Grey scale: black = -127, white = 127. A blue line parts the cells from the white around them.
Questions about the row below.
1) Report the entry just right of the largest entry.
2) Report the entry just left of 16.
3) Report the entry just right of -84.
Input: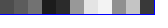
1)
16
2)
115
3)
24

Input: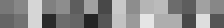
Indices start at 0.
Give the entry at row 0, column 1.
7
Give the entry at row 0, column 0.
-7
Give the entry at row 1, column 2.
86
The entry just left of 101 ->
26
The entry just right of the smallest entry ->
-42
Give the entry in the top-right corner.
7
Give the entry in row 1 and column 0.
-26
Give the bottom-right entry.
-42
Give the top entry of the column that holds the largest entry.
53
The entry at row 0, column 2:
86

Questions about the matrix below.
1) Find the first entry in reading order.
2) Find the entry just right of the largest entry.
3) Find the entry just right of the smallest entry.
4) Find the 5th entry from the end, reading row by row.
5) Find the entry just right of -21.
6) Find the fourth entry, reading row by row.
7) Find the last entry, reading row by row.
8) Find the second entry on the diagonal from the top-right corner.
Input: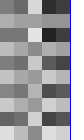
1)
-1
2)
-93
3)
-65
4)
94
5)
88
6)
-81
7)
80
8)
20
